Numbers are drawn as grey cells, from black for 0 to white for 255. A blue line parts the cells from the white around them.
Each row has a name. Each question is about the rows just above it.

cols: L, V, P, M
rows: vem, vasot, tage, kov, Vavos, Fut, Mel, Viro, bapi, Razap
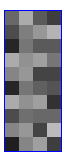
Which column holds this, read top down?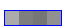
V
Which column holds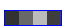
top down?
M
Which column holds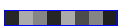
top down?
L
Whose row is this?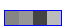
bapi
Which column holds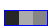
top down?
L

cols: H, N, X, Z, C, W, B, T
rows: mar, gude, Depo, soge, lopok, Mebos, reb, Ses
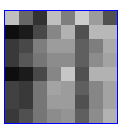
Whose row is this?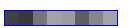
Mebos
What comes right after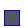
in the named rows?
[118]
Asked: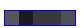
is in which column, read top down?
N
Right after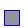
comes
[95]

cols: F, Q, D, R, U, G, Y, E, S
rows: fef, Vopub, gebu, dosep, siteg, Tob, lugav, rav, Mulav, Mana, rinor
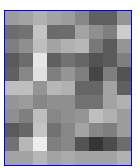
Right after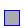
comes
[163]
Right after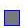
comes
[90]

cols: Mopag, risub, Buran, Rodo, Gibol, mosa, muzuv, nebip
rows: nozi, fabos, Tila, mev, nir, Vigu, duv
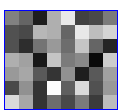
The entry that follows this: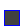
[73]
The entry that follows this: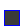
[189]

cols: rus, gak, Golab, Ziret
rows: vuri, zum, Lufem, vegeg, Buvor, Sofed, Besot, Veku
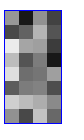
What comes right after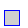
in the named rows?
[188]
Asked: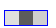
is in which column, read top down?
rus
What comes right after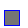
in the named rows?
[159]
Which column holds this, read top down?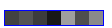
Ziret
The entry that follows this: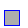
[138]

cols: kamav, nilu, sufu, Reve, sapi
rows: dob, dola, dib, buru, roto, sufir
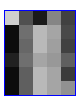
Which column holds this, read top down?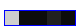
kamav
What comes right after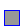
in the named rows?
[95]
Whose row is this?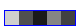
dob
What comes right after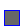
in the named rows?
[185]

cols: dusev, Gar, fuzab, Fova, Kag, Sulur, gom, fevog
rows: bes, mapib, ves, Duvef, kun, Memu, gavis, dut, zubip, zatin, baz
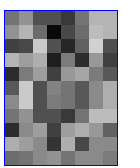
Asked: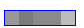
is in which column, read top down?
gom
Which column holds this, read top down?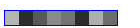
dusev
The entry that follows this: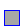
[123]
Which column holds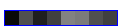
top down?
Fova
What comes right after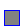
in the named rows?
[116]
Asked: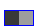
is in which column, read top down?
Kag

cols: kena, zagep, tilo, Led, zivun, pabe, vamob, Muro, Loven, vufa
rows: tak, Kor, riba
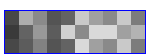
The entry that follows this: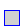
[138]
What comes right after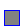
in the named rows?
[84]

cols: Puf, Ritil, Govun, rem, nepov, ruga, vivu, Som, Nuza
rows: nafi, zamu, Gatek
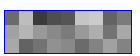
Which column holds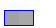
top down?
Puf
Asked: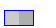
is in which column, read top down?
vivu
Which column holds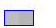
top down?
Ritil
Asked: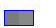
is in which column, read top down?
nepov

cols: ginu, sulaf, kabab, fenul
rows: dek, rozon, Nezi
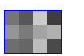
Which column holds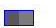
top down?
sulaf
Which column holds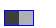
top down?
fenul
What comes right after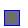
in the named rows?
[102]
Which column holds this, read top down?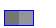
ginu

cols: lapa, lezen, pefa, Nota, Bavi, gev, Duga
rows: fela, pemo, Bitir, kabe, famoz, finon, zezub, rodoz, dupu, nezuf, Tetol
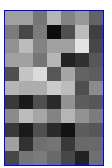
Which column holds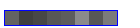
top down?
Duga
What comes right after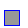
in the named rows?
[99]
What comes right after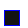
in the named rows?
[93]
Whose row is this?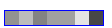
Bitir
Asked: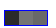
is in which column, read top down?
Nota
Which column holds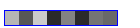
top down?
Nota
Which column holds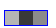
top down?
lapa

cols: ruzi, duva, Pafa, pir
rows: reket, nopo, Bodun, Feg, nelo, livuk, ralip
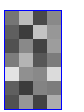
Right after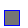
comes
[187]
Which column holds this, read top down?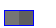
ruzi
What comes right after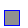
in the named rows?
[137]
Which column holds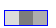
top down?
pir

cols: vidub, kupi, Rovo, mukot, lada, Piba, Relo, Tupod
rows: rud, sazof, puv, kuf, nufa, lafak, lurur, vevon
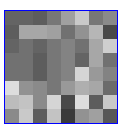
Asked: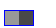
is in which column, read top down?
lada
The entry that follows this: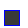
[146]
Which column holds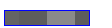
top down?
Rovo
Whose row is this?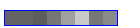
rud
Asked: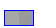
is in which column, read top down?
Relo

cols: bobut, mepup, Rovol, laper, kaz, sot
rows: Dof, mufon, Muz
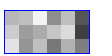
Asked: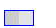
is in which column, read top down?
bobut
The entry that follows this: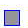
[191]
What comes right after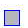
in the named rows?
[191]
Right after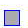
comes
[198]
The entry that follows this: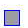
[171]

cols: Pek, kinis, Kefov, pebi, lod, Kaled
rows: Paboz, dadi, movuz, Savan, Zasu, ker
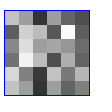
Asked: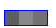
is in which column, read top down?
Pek
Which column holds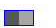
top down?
pebi

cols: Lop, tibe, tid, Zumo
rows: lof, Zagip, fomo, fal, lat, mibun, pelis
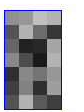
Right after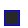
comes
[165]
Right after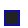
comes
[40]
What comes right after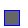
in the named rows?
[34]

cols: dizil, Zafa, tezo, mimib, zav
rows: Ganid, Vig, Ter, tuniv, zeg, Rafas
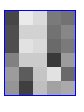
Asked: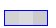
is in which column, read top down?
tezo
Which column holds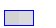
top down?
tezo
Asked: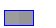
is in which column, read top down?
dizil

